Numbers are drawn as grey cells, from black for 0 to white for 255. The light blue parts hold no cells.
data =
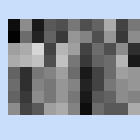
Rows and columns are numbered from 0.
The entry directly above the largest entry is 35
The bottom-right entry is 171
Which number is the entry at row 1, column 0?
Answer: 2
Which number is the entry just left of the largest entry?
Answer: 171
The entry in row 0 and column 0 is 13
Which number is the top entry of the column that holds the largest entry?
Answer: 25
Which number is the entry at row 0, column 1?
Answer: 140
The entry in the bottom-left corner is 140
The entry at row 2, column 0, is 159
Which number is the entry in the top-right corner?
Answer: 119
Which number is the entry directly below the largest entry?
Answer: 193

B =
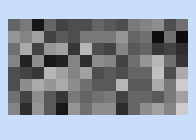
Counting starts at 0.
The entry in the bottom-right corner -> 203
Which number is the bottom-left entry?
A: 132
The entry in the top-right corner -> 112
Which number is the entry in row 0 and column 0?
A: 101
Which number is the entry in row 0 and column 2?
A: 23
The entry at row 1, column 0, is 150
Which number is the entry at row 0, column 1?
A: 121
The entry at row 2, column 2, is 67
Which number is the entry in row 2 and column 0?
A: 112
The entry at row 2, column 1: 170

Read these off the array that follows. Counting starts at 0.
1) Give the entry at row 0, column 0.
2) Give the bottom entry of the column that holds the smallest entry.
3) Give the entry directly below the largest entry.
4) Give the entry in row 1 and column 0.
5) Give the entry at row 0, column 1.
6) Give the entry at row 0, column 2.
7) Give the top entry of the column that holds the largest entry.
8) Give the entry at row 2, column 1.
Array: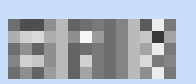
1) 110
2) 236
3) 110
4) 174
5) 79
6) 79
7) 110
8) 143

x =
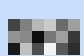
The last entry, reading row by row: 45
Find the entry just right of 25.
192
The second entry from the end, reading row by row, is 88
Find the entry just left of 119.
13
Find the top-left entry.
67

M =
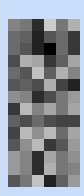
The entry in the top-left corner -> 131
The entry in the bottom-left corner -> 86
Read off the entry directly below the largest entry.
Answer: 86
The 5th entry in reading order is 119
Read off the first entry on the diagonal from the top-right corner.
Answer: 176
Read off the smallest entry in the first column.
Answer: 56
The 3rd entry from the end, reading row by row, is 34
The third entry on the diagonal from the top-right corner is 2
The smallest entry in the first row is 44
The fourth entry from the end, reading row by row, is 194
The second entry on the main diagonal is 96
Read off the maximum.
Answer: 204
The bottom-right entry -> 154
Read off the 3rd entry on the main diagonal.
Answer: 34
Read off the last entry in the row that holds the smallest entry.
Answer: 56
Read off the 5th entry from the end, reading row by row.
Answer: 119

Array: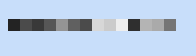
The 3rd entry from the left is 57
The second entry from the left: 75
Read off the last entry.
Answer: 117
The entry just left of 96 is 148
